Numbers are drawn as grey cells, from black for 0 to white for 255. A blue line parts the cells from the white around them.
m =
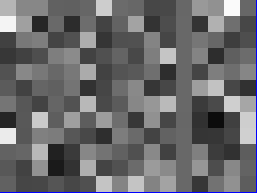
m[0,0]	181
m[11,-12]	71
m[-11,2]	38
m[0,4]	96
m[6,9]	151
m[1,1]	160
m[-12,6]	205
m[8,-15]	87
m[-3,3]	33
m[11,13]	114
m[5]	[91, 66, 101, 96, 116, 50, 70, 109, 137, 54, 71, 104, 158, 194, 71, 49]
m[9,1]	102
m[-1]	[97, 70, 71, 85, 71, 80, 196, 132, 196, 131, 163, 104, 55, 114, 145, 93]
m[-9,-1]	108
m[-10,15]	78
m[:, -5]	[103, 104, 104, 104, 104, 104, 104, 103, 104, 104, 104, 104]
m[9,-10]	115
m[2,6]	53
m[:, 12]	[153, 52, 118, 132, 69, 158, 59, 49, 53, 128, 150, 55]
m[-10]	[65, 120, 126, 68, 81, 173, 53, 80, 81, 132, 70, 104, 118, 103, 62, 78]
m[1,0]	244
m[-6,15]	166
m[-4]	[235, 87, 128, 124, 87, 72, 46, 125, 106, 67, 98, 104, 53, 54, 70, 208]
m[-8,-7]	111
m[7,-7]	145
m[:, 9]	[71, 51, 132, 126, 111, 54, 151, 145, 67, 137, 155, 131]
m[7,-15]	88
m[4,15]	134
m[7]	[37, 88, 202, 94, 159, 93, 157, 110, 55, 145, 70, 103, 49, 12, 64, 206]
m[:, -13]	[97, 105, 68, 126, 104, 96, 101, 94, 124, 33, 26, 85]

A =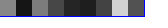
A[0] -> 135
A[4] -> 37
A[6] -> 67

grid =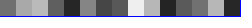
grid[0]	112
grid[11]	90
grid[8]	239
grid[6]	70

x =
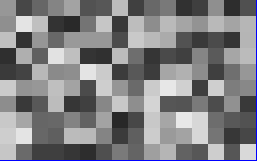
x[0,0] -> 151
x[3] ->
[47, 175, 96, 226, 191, 52, 48, 188, 110, 53, 74, 64, 133, 90, 166, 187]
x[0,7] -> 188
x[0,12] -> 63
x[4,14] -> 111
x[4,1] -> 67
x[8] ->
[206, 228, 103, 95, 187, 185, 132, 59, 95, 204, 154, 163, 215, 117, 55, 71]
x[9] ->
[198, 106, 63, 63, 54, 45, 79, 122, 100, 159, 181, 98, 87, 206, 86, 217]
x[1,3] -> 51
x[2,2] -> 150
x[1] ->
[143, 228, 192, 51, 41, 116, 198, 56, 189, 141, 186, 165, 147, 185, 164, 182]
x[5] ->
[203, 147, 151, 191, 163, 75, 206, 149, 106, 203, 231, 208, 62, 207, 125, 136]
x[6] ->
[141, 57, 88, 188, 54, 64, 135, 200, 142, 212, 86, 84, 122, 76, 145, 57]
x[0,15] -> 80
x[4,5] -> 228
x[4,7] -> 60
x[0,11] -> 49
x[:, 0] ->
[151, 143, 192, 47, 58, 203, 141, 200, 206, 198]
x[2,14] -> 52
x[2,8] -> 201
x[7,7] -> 40
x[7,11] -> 232
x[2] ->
[192, 50, 150, 104, 153, 152, 152, 76, 201, 185, 171, 82, 57, 75, 52, 181]

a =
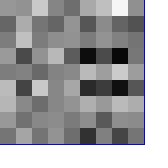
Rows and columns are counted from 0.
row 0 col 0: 151
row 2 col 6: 147
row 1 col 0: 102
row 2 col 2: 124
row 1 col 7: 100
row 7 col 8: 139
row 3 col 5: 13
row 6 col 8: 173
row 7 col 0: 152
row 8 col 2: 116
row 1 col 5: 86
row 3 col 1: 74
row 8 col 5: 49
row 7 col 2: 136
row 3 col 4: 92
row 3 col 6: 75
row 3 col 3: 184
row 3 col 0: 154
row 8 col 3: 147
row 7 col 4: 123
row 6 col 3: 135
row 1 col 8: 82

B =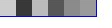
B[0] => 205
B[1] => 56
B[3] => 87
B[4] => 139

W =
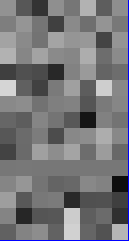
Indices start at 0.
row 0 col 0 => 146
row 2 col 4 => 149
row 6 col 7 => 134
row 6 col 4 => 130
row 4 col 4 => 130
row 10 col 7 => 119
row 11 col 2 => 116
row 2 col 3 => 164
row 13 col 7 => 48
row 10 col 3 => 119
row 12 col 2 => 120
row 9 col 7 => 104
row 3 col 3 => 138
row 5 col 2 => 65
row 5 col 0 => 213
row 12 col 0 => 158
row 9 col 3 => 141
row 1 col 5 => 111
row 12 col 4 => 41
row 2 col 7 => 148
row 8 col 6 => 173
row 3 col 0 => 178
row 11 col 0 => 133
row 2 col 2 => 115
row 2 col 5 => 152
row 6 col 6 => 122
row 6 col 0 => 137
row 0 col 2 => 51
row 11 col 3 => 100
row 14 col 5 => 101
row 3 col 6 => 109
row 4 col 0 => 63
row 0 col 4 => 118
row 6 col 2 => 114

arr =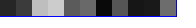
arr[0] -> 38
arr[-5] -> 9
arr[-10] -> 59

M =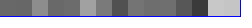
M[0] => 104
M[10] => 111
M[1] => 103

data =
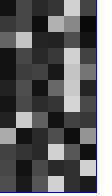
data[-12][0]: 18
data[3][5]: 64
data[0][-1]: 68
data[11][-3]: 209
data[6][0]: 21
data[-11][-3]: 177
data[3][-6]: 18
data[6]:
[21, 72, 43, 54, 212, 72]
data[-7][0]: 33
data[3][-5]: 69
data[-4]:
[171, 19, 42, 77, 14, 147]
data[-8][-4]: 66
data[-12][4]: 210
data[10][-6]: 71
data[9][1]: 52
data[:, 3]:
[53, 177, 34, 56, 24, 104, 54, 18, 77, 210, 40, 209]
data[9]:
[66, 52, 41, 210, 87, 16]
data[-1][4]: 48
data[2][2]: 36

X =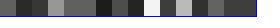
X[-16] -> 96
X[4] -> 96
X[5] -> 96
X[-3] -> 99
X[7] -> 77
